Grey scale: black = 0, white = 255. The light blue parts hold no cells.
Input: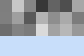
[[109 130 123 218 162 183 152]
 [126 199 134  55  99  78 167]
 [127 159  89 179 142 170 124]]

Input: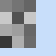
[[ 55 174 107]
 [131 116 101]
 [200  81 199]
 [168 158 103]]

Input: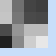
[[ 32 136 205 231]
 [194 112  68  62]
 [197 118  74  71]
 [ 75 149 187 187]]

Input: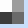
[[ 59 106]
 [253 157]]

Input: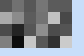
[[127  13 198  87  48 203]
 [ 86 113  87 118  91  90]
 [170 139  92 115 193  72]
 [ 75  36  86 142  76  84]]

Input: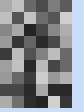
[[172 112  45  36 208  55]
 [171 192 104  75 124  92]
 [191  84 194 109  86 206]
 [135 168  36  72 136 174]
 [154  53 101  42  74 164]
 [ 58 188  82 129 190 106]
 [159 193  41 186  71 105]
 [153 103  60 205 153 177]
 [ 70  71  43 168  41  40]]

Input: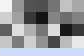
[[198 123 206 145  70 187 232]
 [243 149  83  79 116 194 169]
 [207 161  56  19 132 109 129]
 [ 94 222 176 117 221  24  56]]

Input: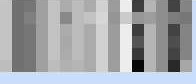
[[190 113 117 160 189 177 181 171 209 157 236   8 180 142  41 167]
 [196 113 118 160 194 172 187 171 209 156 236  61 180 142  67 132]
 [196 113 128 160 194 136 187 194 214 149 203 150 157 142 124 119]
 [196 113 118 160 194 172 187 171 209 156 236  61 180 142  67 132]
 [196 113 118 160 194 169 187 171 209 156 236  85 180 142  78 131]
 [196 113 118 160 194 172 187 171 209 156 236  57 180 142  67 132]]
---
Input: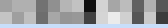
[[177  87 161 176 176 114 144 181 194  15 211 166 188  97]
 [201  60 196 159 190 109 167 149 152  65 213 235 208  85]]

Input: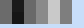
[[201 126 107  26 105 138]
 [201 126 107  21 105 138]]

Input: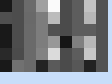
[[195  82  25  77 107 160 250  75  93]
 [183  82  79  77 105 125 188  75  93]
 [ 93  82  25  77 106 125  81  75  93]
 [183  82  25  77 106 125 152  22 128]
 [199  82  41  75 106 130 219  75  93]
 [ 34  82  25 113 106  35  90  75  87]]

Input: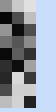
[[201 225 145]
 [ 78 191   6]
 [ 12  78 149]
 [ 86 139 113]
 [ 93  48   9]
 [ 14 161  46]
 [217  57  38]
 [208 207  76]
 [210  33 188]]

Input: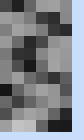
[[160 139  71  32 100 155]
 [ 45 136 156 146 124  60]
 [ 56  42 127 161 150 124]
 [145 157 153 107  41  72]
 [160 153 121  49  47 135]
 [163 150 131  77  24 108]
 [ 51  93 132 157 108  84]
 [148  82  21  99 138 161]
 [150 121 104  64 101 131]
 [100  38  79 143 162 153]
 [ 28  26 158 194 188 100]]

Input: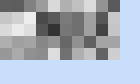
[[147  89  95  93 129 156 217 176 192 219]
 [ 87 200 198 209 237  74  90 123 112 161]
 [ 67 197 218 234 222  86  51 119 112 160]
 [164 164 175 160 164 135 147 103 145  97]
 [ 99 207 152 170 144 141 221 113 175 196]]

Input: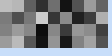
[[155  99 190 183  96  48 111  19  82]
 [ 61 175 123  79 120 204  54 139  32]
 [140  64 129 155 135  13 135  59 151]
 [162  83 155 186  87  19 148  24 130]]
